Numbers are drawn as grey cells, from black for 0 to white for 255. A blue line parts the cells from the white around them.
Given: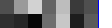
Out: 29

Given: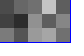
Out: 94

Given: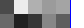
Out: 135

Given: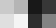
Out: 45

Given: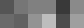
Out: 76

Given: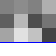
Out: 77

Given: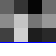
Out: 117

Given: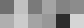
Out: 44

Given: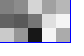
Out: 223
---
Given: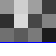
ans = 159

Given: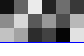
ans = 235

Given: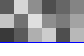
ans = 142

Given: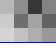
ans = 55

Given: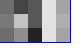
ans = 87

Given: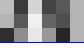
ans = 212

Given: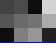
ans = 13
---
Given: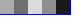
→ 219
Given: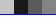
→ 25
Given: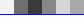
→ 135
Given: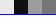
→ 16
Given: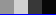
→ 209
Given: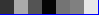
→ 116
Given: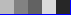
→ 98
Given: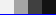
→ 165
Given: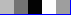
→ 3
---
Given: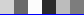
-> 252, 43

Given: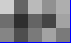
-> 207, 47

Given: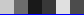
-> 224, 25

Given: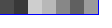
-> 206, 56

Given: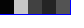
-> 199, 4

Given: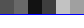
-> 194, 18
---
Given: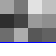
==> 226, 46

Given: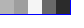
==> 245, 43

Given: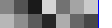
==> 213, 26

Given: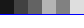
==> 222, 23

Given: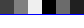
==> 239, 0

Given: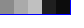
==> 192, 12

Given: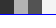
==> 244, 50

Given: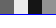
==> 236, 21
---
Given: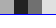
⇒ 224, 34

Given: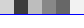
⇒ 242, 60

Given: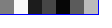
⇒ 248, 6

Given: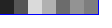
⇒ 218, 35

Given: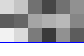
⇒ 242, 58

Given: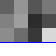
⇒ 216, 44

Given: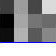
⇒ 218, 2
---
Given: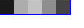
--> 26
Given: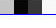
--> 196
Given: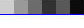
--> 206
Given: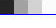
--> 37
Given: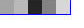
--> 164
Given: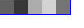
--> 97
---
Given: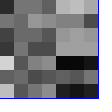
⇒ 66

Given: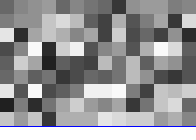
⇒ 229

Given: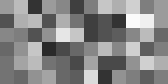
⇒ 135

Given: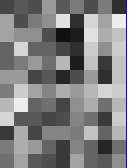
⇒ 163

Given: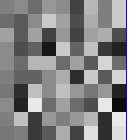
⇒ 161

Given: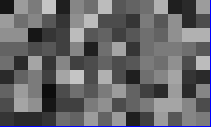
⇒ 144

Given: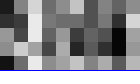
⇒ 152

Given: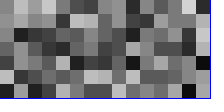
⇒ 134
